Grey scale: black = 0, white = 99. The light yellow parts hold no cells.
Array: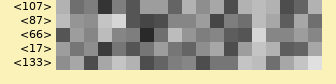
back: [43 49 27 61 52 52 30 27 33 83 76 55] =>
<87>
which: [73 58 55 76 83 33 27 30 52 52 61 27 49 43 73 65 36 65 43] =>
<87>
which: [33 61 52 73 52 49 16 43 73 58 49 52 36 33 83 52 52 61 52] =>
<66>
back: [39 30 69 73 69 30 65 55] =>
<107>
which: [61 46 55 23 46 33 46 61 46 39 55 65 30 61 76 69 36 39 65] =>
<17>
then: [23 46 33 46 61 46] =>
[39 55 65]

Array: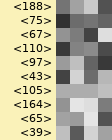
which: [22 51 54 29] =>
<110>
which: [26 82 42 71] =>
<43>

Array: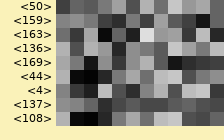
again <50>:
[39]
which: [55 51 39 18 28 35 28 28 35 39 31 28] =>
<137>
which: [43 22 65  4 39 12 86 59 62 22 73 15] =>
<163>

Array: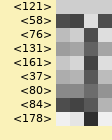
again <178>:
[93]
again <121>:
[80]
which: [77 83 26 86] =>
<161>
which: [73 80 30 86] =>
<76>
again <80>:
[53]
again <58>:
[30]
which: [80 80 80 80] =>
<121>

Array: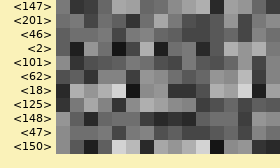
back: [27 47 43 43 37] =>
<46>
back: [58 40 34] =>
<62>
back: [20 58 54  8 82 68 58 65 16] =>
<150>

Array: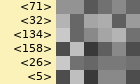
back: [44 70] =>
<134>
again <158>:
[30]
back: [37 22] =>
<158>
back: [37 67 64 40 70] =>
<32>

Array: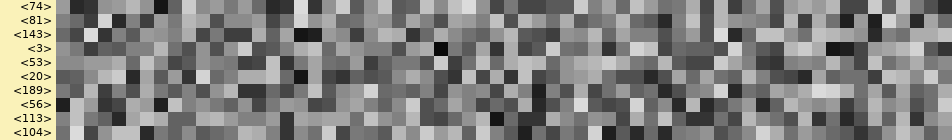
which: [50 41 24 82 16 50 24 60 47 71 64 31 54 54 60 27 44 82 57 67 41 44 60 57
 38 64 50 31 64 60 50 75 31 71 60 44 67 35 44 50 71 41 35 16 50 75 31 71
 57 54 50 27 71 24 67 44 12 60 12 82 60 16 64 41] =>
<81>
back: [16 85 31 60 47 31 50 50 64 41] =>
<143>

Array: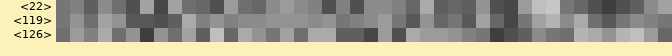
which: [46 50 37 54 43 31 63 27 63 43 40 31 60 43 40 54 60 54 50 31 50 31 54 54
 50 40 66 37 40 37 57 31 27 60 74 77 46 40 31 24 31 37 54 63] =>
<22>
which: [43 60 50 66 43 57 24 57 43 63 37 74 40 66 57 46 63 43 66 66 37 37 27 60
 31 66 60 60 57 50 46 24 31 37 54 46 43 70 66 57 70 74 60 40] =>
<126>
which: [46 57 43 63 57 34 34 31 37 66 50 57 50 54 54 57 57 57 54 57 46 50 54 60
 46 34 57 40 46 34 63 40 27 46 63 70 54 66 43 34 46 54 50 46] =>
<119>
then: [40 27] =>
[46 63 70]

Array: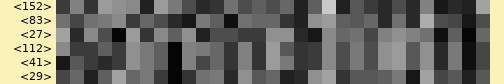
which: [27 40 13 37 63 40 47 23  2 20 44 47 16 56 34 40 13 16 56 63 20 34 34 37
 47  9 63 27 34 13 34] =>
<29>
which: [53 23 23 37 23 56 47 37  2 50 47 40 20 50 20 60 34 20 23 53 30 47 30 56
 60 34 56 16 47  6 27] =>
<112>
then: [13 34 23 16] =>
[30 16 50]
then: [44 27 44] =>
[47 53 23]

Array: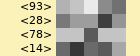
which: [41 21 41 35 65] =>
<14>
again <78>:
[76]
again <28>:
[61]
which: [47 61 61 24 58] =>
<28>
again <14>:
[41]

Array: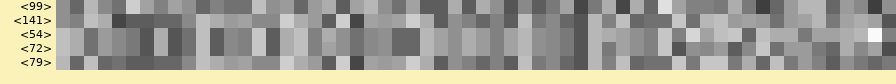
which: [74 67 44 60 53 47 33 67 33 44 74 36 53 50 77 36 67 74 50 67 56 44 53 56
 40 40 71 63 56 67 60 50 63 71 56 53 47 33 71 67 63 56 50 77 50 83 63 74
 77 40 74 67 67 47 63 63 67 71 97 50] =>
<54>
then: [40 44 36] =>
[36 40 40]
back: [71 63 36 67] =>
<99>
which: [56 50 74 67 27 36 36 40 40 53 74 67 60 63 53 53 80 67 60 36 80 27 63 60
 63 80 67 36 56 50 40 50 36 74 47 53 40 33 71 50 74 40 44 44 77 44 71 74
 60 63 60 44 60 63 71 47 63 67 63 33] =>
<141>
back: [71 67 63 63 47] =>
<54>
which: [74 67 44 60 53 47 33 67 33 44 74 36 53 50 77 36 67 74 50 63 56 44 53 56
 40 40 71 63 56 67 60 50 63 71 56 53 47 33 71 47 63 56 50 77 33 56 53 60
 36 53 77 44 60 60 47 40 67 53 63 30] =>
<72>

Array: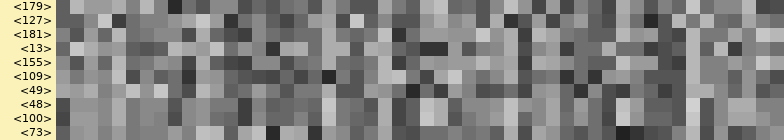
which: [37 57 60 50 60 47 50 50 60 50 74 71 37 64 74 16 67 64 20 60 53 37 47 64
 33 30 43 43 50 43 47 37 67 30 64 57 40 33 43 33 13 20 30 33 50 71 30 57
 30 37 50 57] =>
<73>
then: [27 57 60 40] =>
[20 53 30]

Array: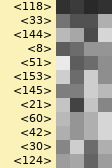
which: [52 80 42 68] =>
<30>
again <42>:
[68]
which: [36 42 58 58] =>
<8>
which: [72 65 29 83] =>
<144>
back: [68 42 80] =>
<30>

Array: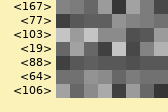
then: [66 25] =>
[60 40 21]
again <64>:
[44]
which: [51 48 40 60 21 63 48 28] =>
<167>
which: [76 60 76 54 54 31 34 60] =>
<103>
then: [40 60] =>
[21 63 48]
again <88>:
[34]

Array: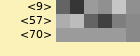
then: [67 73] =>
[39 25 49]
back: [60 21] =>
<9>
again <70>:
[60]
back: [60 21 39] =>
<9>
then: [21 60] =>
[56 77 56]
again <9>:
[56]
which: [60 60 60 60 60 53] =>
<70>

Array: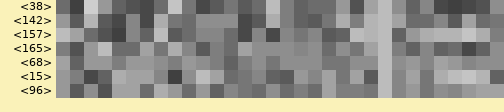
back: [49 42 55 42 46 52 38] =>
<96>
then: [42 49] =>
[42 63 49]
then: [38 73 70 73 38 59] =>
[67 70 70]

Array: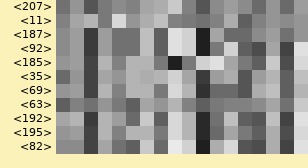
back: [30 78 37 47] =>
<185>
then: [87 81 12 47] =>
[81 37 30]
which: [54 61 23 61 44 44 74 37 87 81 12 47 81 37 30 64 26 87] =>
<92>
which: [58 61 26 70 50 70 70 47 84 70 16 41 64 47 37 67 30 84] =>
<195>

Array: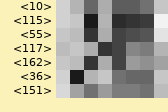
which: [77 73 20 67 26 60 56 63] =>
<162>
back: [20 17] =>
<115>
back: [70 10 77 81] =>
<115>
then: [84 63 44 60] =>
[48 48 44]

